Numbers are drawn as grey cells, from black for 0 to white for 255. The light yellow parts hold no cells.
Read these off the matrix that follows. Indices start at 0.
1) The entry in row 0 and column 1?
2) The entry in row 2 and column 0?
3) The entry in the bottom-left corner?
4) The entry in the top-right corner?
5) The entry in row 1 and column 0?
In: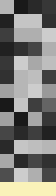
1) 25
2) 62
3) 78
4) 55
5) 33

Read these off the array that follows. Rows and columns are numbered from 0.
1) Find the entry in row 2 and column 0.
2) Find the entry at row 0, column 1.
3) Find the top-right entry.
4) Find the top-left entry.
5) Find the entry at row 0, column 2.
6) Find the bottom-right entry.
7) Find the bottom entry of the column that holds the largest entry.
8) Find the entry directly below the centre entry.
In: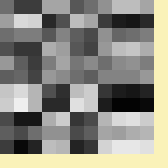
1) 110
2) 60
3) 165
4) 110
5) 60
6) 224
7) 9
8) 189

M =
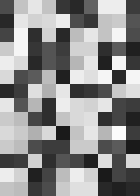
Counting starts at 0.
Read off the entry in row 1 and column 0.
40
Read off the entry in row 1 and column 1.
230
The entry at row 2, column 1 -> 245
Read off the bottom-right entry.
40
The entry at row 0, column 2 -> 230
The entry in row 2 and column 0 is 68
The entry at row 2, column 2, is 46
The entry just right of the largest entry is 60
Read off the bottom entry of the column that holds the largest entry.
32
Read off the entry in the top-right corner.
60
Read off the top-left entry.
76
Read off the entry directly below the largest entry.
91
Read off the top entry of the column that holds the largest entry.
237
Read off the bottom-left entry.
195
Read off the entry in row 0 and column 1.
195

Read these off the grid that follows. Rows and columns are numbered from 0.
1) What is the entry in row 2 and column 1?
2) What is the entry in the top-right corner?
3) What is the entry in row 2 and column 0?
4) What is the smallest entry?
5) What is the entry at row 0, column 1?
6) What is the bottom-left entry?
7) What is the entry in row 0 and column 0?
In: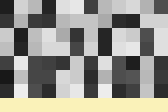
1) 30
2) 78
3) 203
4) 24
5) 210
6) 44
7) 30

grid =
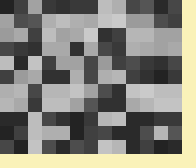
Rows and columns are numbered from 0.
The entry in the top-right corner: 71
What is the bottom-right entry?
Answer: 42
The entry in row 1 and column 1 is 77
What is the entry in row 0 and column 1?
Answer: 64
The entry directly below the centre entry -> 162
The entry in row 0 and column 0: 35
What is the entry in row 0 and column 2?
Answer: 162
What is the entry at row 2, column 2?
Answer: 64
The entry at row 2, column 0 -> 155
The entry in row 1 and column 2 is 85
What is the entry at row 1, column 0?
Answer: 162
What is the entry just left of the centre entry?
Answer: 175
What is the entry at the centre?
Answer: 71
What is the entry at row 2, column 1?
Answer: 169

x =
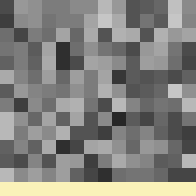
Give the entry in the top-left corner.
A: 75
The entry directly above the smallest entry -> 184
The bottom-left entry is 184
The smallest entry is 39
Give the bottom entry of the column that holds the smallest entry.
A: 110
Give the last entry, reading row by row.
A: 69
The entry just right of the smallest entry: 91
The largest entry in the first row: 192
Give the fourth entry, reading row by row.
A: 124
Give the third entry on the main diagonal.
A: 124
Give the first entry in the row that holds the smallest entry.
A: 184
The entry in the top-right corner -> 138
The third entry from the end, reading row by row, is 103
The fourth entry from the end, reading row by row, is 116
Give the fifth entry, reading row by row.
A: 124
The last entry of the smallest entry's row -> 116
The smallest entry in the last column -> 62
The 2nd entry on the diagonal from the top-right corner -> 198
